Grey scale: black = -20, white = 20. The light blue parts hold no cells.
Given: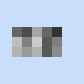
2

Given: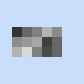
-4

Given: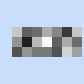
5

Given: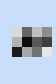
16

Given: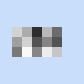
11

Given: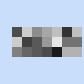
8

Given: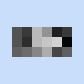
-5
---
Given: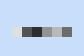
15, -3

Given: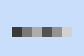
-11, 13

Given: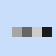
6, -16

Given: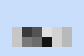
11, 9

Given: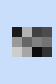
-16, -12

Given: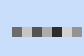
-3, 3
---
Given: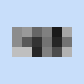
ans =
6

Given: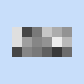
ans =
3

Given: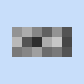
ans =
-7

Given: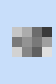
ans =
-11

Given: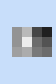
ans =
-15

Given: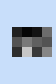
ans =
-3

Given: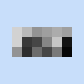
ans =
5

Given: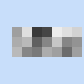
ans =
13

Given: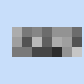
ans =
-3

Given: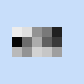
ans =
-15
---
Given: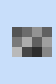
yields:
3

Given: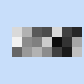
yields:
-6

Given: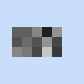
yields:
1

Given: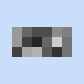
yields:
-8

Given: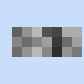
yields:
9

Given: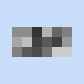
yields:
-12

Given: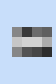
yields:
-3

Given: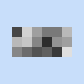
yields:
5

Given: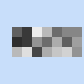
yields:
17
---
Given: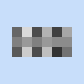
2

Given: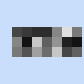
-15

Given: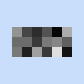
1

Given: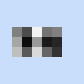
-16

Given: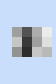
5

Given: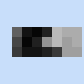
5

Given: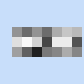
17

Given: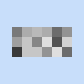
-7

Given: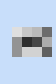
-9
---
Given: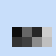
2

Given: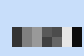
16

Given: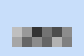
8

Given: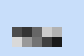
-10

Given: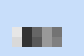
4

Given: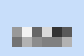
0

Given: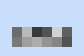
1

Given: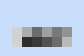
-3
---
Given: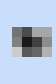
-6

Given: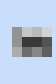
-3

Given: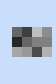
4

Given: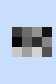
5

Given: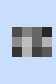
8

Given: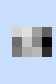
7

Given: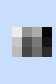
-9

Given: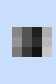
-11
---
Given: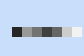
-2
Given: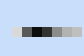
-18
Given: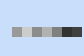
2
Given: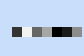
-4
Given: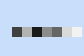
-16
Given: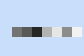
-14
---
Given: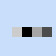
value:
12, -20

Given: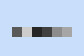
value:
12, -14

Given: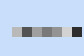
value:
13, -13

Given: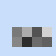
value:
13, -13

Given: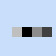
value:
10, -20

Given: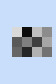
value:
14, -18

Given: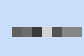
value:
13, -11

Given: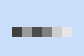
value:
16, -10

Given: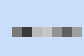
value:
11, -11
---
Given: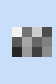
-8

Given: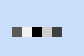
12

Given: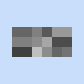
-6

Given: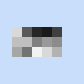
-16

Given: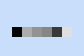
1

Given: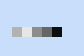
-4

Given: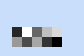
10

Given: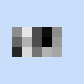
-18

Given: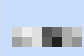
-7
